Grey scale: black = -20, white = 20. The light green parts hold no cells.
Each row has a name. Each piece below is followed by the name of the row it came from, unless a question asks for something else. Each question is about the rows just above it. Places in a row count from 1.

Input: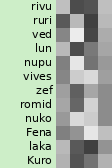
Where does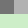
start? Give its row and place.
Kuro, 3
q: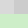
nuko
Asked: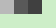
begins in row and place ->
laka, 1
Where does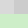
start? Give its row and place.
nuko, 2
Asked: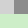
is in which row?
romid
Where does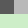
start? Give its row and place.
ruri, 1

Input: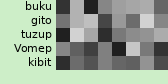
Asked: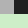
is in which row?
buku
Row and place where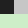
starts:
Vomep, 5
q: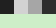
tuzup
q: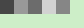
gito
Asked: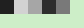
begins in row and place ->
tuzup, 1

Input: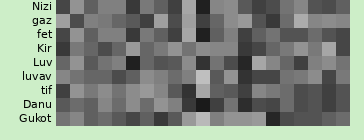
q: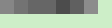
luvav
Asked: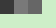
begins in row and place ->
Kir, 1
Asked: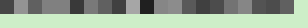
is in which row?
Nizi
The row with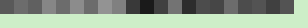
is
Danu
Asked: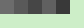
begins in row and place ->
Gukot, 4
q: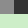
Luv
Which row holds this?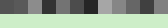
Luv

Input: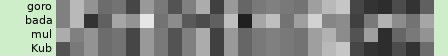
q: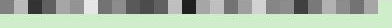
bada
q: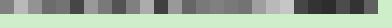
goro
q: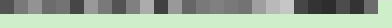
Kub
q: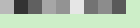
bada

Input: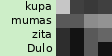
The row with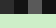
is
Dulo
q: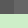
zita

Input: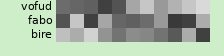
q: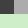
fabo
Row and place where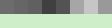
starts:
vofud, 1

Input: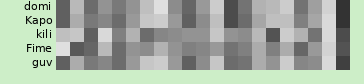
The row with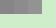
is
kili
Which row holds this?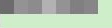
Fime
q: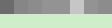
kili

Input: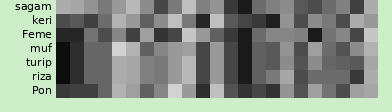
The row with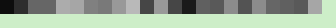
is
turip
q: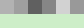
Pon
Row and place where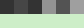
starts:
Pon, 14
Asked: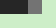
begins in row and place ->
Feme, 1

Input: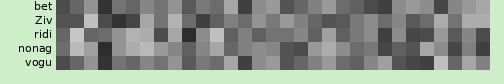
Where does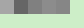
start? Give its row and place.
nonag, 12
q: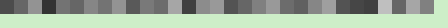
vogu
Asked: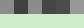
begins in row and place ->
ridi, 23

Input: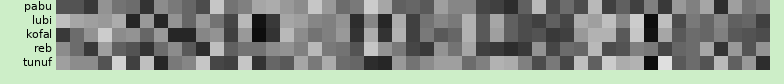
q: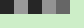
lubi
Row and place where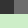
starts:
reb, 7
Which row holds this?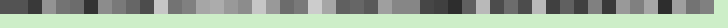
pabu
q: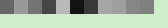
lubi

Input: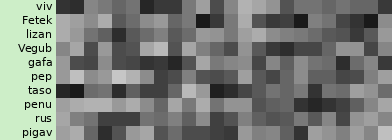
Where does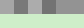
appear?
penu
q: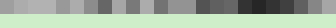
penu
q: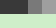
viv
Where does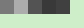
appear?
Fetek

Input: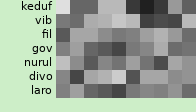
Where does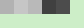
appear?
vib
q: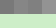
laro
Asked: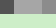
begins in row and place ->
divo, 6

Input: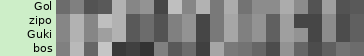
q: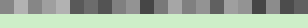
Guki
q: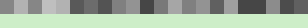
zipo
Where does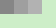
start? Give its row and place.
Guki, 3
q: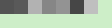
Gol
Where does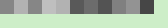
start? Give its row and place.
zipo, 1

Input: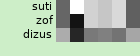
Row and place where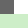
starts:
suti, 1
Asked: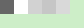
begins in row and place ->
suti, 1
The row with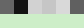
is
zof
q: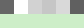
suti
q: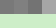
dizus

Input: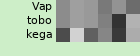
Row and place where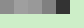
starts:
tobo, 1
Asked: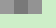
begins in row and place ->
Vap, 3
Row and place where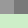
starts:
Vap, 3
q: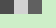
kega
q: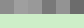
Vap
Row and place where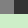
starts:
tobo, 4
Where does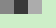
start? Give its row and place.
kega, 4

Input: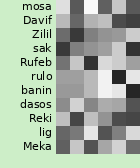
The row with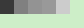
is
Zilil
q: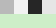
rulo
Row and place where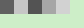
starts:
Meka, 1

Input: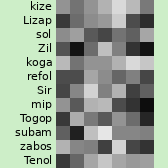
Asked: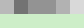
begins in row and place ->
koga, 1
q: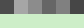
refol
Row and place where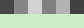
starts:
Sir, 1
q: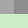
refol
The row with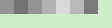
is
kize

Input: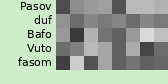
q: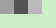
Pasov
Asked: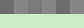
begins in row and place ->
duf, 2
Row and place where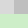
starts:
Bafo, 7
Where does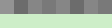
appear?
duf

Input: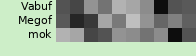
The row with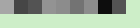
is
mok
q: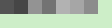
Vabuf
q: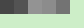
mok
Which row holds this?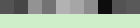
Vabuf
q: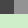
Vabuf
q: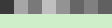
Megof
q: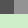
mok

